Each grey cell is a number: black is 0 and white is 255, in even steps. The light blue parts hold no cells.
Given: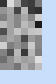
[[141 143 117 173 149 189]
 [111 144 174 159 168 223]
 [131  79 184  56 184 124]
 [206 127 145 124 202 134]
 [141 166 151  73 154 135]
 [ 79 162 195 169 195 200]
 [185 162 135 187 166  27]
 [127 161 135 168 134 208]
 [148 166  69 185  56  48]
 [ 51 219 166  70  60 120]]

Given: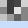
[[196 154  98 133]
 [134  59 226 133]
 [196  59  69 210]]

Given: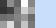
[[158 220 120 196 121]
 [110 116 133 152 107]
 [ 51  64 122 209 167]
 [ 59 142 102 251 134]]

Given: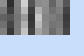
[[127  55 124 195  68 164 141 108 128  72]
 [112  69 121 176  57 186 136 117 121  63]
 [ 98  86 118 154  52 199 132 125 115  58]
 [119  61 123 187  62 175 139 113 126  66]
 [143  46 128 208  84 139 143 101 136  86]]

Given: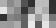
[[157 154 171  97 234  92 228 157]
 [ 50 133 122 100 213 157 207 118]
 [230 163 136  52 115 197 173  50]
 [175 138 159  83  48 190 188  48]]

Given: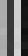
[[173  55 210  18]
 [169  59 202  29]
 [171  56 207  21]
 [177  56 210  16]
 [170  57 205  24]
 [172  57 207  21]
 [171  57 206  22]
 [172  56 208  19]]

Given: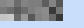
[[196 201 106 152  88 130 138 105  56]
 [122 109  91 108 126 135 139  57 118]
 [135 142 108 131 125 126  94 131  86]]

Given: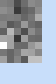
[[159 102 132  90 192 193]
 [119 102 121 166 162 135]
 [255 162 107 105 151 171]
 [169 163  54 158 108 105]
 [ 98 183 122  79 139 115]
 [135  90 103 153 112 100]
 [123 126 122 103 119 172]
 [142 132  58  95 106 140]
 [128 122  76 109 139 131]]

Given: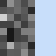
[[ 63  94  92 140  75]
 [ 87 174  98 110  40]
 [ 71  24  65  70 113]
 [138  24  65 126 127]
 [ 67  67 118  62 100]
 [208 123  67  84 135]
 [ 84  92 108  90  42]
 [ 54 144 105  76 115]]
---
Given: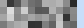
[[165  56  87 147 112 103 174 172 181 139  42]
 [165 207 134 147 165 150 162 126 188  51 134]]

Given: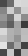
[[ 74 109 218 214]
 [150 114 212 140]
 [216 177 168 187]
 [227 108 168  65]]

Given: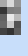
[[170 218 149]
 [ 99 233 187]
 [ 66  51  93]]

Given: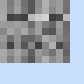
[[162 123 153 112  89 139 178 146 155 116]
 [171  64  74  63 185 202 212  62  73 186]
 [135 165 148 168 133 160  93  85 148 111]
 [143  68 140  86 136  64 132 176  74 107]
 [165 128 157 118  88 144 173 140 157 112]]

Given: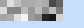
[[164 221 193 172 172 178 171  74 100]
 [164 173 224 243 154 141  38  23 211]]

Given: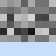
[[165 148 159  96 169 114 112 188]
 [198  60 190 180 215  72  65 165]
 [ 42 204  51  68  21 193 201  78]]

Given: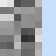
[[233 221  76  95  94 187]
 [211 208  85 144 141 144]
 [150 150 137  79  87 200]
 [100  91 189 116 115 166]]

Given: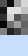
[[ 82  13 159 213]
 [ 49 210  84 118]
 [129  35  64 113]]
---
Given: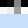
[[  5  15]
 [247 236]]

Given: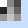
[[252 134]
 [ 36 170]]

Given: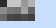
[[ 43 198]
 [139 120]]

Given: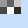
[[153  98]
 [ 73 254]]

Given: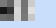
[[121  99]
 [ 22  51]]

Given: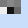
[[121 136]
 [238  19]]

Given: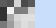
[[ 92  82]
 [ 49 242]]

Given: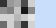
[[ 52 153]
 [144 128]]
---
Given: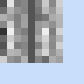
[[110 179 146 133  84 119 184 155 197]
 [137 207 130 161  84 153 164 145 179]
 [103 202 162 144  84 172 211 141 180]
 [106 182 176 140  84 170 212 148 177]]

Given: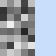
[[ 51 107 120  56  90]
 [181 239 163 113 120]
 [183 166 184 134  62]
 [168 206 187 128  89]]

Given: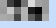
[[155 200 116 180  29   7 154]]

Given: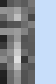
[[148 144 161 116 104]
 [ 64  83  86 108 127]
 [ 36 110 152  83  92]
 [120 144 202 110  88]
 [ 71 129 187  92  84]
 [ 31 105 141  82  95]]

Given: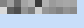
[[217  94  77 147 126 206 149 140 129 146 138]]

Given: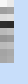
[[158 164]
 [ 45  43]
 [149 154]
 [164 169]]

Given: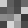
[[ 87 101  76 204]
 [ 68 214 161  75]]

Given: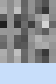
[[174 142 193 105 145  97  54 143]
 [ 31 145  55 108  64 129 212 104]
 [114 150  91  78 151 179 157 161]
 [173 141 191 105 145  97  57 143]]

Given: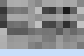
[[ 54 117 123 118 153 188  69  59 119  26  95 187]
 [ 58 111 116 109 154 192  73  69 111  47  90 193]
 [176 150 154 155 144 148 124 121 154 131 138 148]]
